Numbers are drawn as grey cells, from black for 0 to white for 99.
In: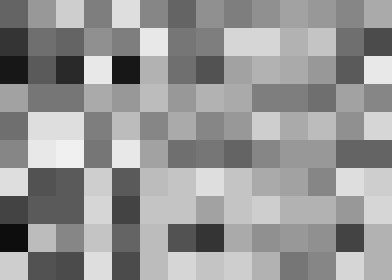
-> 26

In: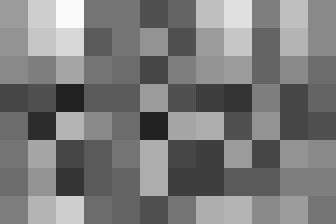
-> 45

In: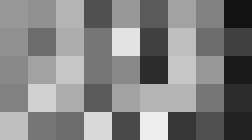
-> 53

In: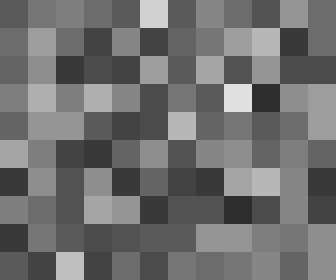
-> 49

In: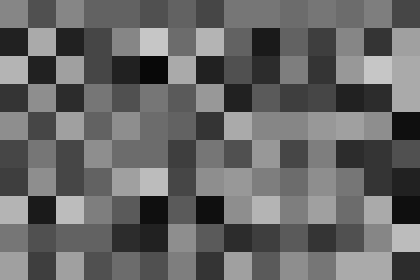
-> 70

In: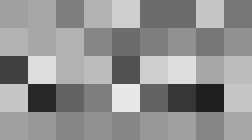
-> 25

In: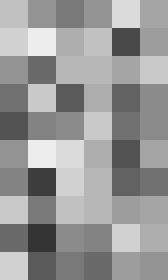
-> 78
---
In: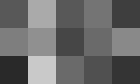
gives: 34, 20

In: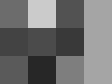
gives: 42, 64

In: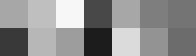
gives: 65, 42

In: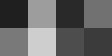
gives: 12, 23

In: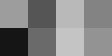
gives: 61, 57

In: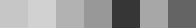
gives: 77, 39
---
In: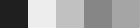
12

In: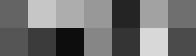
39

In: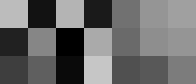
73

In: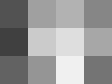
32

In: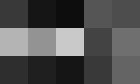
22

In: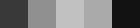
22

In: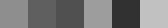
55

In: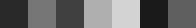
16

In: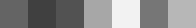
39
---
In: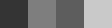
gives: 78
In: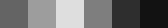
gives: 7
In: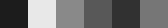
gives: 46
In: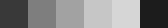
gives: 11
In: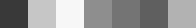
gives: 69
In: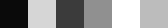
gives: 73
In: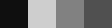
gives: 31
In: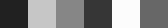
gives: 40
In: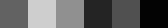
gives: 1
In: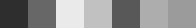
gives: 60
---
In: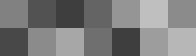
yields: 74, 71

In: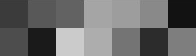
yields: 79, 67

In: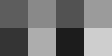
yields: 80, 67

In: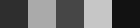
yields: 77, 66

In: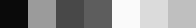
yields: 97, 85

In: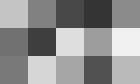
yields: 93, 86

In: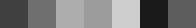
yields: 80, 67

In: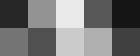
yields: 91, 79
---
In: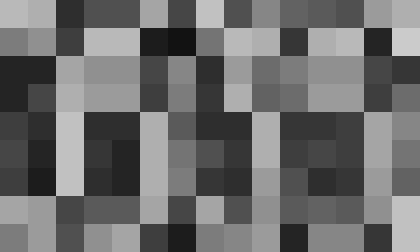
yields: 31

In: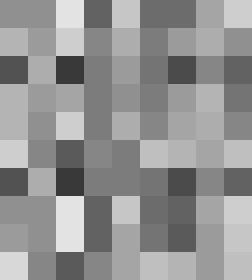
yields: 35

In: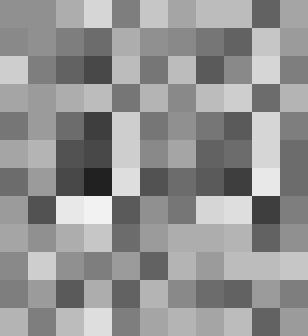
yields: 73

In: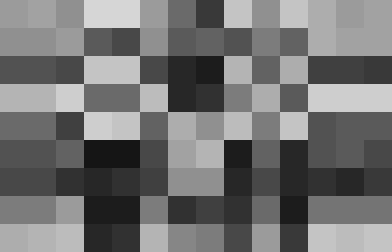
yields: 73

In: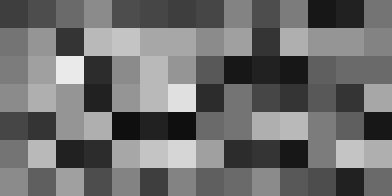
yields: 62

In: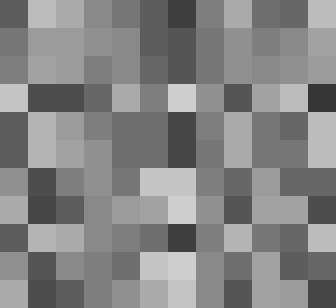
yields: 36
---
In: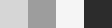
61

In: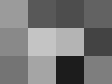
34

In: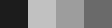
75

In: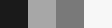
65

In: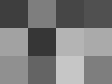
49

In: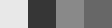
21

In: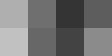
43

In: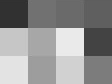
44
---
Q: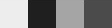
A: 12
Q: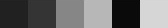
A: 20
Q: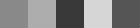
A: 67
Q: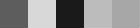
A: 84
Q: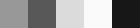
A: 34
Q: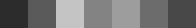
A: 35
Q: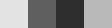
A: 37
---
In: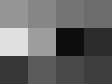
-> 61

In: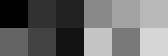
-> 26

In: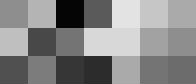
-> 28

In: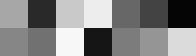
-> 44

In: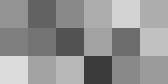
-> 45

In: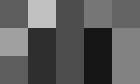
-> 18
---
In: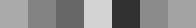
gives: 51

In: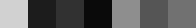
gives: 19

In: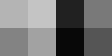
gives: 33

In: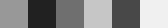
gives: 43

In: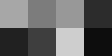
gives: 17

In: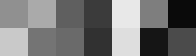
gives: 19

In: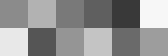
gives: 37
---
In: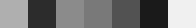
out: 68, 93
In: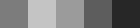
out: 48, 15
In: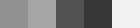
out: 56, 94
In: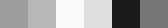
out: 61, 46
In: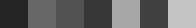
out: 14, 76
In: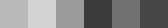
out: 72, 27
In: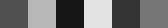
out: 31, 46
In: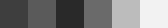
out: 24, 94
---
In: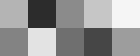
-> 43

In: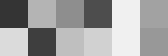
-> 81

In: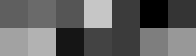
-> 23

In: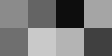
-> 78

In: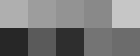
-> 18

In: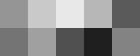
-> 31

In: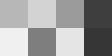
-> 49

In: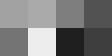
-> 92
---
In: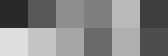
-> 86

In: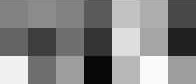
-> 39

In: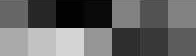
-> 66

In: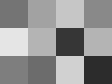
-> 89

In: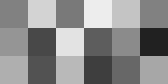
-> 58

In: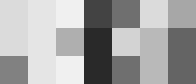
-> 85

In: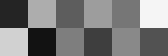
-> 81
